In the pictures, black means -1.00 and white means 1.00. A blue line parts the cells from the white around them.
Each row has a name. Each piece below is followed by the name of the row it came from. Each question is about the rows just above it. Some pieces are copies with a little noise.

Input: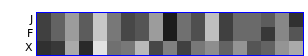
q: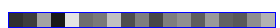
X
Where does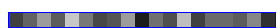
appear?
J
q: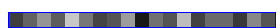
F

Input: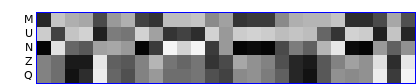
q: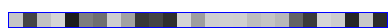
U
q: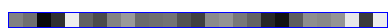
Q
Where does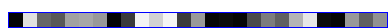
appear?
N
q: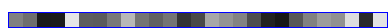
Z

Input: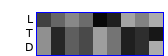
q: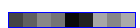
L
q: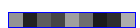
D

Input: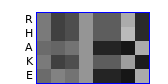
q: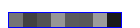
K
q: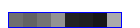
A
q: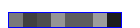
K
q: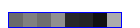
E

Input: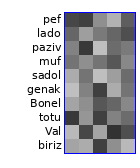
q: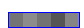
muf
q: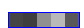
pef
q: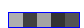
Val

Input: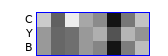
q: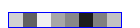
C
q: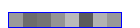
Y
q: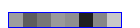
B

